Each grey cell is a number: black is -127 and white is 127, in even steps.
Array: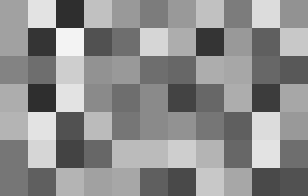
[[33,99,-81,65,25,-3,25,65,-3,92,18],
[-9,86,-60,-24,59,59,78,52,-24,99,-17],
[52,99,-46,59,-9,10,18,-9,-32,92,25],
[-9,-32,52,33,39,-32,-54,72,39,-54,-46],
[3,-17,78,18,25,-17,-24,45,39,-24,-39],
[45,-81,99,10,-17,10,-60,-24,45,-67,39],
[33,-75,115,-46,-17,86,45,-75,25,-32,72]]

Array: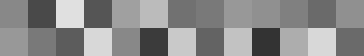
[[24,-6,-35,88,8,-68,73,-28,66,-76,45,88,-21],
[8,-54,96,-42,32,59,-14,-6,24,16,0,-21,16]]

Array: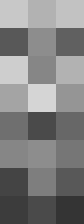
[[-67,-53,-75],
[-59,-1,-39],
[-39,13,-31],
[-16,-53,-24],
[6,13,-9],
[36,85,21],
[78,6,50],
[72,50,66]]

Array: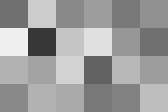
[[-15,76,9,29,-7,16],
[9,50,42,-7,1,62],
[111,-72,69,96,23,-15],
[50,35,82,-29,56,29]]

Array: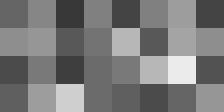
[[-26,6,-71,0,-59,0,29,-59],
[-52,-6,-65,-20,-6,55,107,-45],
[14,22,-39,-12,55,-39,36,14],
[-32,29,79,-20,-32,-52,-26,22]]

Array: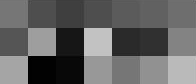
[[37,-125,-119,24,-9,17,58],
[-42,30,-105,66,-85,-79,3],
[-9,-49,-64,-49,-36,-30,-17]]

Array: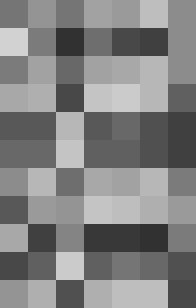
[[82,-4,-78,-17,-55,-63,12],
[40,47,-55,68,75,55,-31],
[20,47,-47,47,62,62,-55],
[-4,34,-23,34,40,55,12],
[12,55,-17,40,34,55,-4],
[-10,20,-10,34,26,62,12],
[40,-63,4,-71,-71,-78,-4],
[-39,26,20,68,62,47,26],
[-39,-39,55,-39,-23,-47,-63],
[-23,-23,68,-31,-31,-47,-63],
[-55,-31,75,-31,-10,-23,-47]]
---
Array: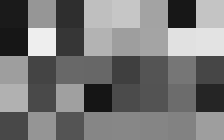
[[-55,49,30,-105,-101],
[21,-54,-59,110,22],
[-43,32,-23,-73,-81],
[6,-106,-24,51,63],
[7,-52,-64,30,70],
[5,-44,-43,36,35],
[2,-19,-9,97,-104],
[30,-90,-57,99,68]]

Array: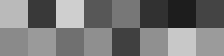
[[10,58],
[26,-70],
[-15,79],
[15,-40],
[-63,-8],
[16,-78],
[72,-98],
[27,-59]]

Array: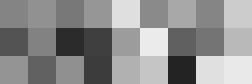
[[20,-44,4],
[-30,2,17],
[16,-84,-7],
[-67,-64,22],
[49,28,95],
[69,107,10],
[-92,-31,40],
[96,-11,5],
[105,57,76]]

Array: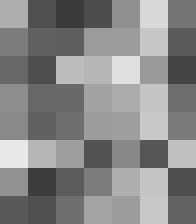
[[-38,18,103,9,14,-23,-2,46],
[-47,-67,54,-30,-23,-48,-31,-47],
[-17,-35,30,-17,-22,60,-32,-68],
[35,-3,-44,28,34,53,27,-50],
[28,46,8,29,43,95,27,16],
[71,68,-40,72,68,25,70,88],
[-28,-48,63,-5,-17,-59,-36,-10]]

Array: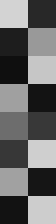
[[-109,33,-72,-18,32,-112,-98,83],
[77,-106,79,-71,-108,70,25,-87]]

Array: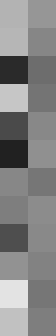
[[65,99,18,-49,-1,7,-94,-53,70,-85,54,51],
[-1,-9,2,9,12,-9,16,8,-11,-18,6,22]]

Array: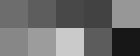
[[7,-18],
[28,-34],
[74,-55],
[-35,-61],
[-104,23]]
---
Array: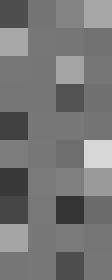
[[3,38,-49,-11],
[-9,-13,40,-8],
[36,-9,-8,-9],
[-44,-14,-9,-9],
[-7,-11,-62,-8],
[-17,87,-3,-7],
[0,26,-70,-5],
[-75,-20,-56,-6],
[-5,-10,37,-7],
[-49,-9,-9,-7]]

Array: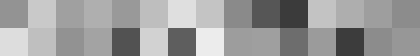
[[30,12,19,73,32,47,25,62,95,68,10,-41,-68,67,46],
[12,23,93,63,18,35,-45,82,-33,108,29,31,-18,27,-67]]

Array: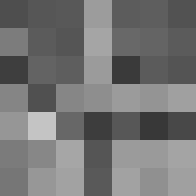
[[-33,-45,-49,-41,-39,28,-35],
[-27,-36,-3,-36,-42,37,-23],
[-36,-43,-65,-28,-33,27,-69],
[20,32,5,-47,6,14,27],
[-71,-55,22,68,-24,-66,-40],
[26,36,-4,7,38,-42,27],
[16,32,-9,23,34,-38,34]]

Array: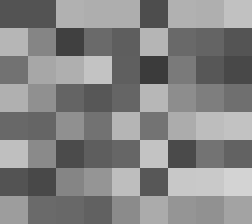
[[47,65,-44,-44,49,46,46,-50,49],
[-27,-43,54,5,-63,-21,-33,53,-22],
[-40,-55,-13,39,47,67,-32,-68,-5],
[-1,-16,48,16,-27,-40,-26,55,13],
[61,66,-23,-26,16,-13,53,-12,44],
[-12,-29,63,10,-52,-33,-25,67,-53],
[73,83,-44,-55,5,21,62,-40,72],
[17,35,29,-21,-23,-30,11,43,21]]

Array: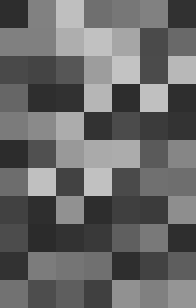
[[1,-78,-82,1,63,-16,-8],
[-53,-22,0,0,46,65,38],
[-52,56,-54,-59,-41,29,67],
[64,-81,-25,-81,-78,54,-82],
[-68,-76,-4,10,44,-77,-52],
[-37,6,-83,-47,25,42,44],
[-15,-17,-18,64,-61,65,-53],
[-68,14,-62,-81,17,-82,-64],
[-6,-81,-51,-84,-77,-70,-32],
[-61,-33,-77,-3,-10,-15,-81],
[0,21,-13,-50,-33,-63,17]]

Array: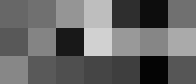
[[-114,-15,-24,-15,21,62,-81],
[6,42,-39,4,-103,81,25],
[-123,-41,7,-38,-48,-58,-65]]

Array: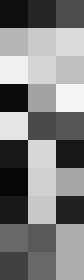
[[-90,-51,-112],
[75,92,54],
[85,63,112],
[35,117,-115],
[-54,-41,101],
[88,-104,-104],
[80,38,-121],
[73,-94,-103],
[-38,45,-22],
[-22,44,-63]]

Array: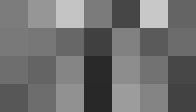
[[72,-27,-3,22,68,-4,-57],
[-37,-19,-6,-8,-24,-63,1],
[-13,-56,-17,-27,5,-86,13],
[4,-61,-40,-18,17,-87,28]]

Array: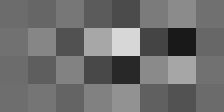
[[11,-15,-19,-25,-8,-36,-52,-4],
[-102,-24,-14,6,-46,39,87,-59],
[38,-14,-19,-33,2,-55,-87,10],
[-45,-20,-17,-10,-27,1,18,-31]]
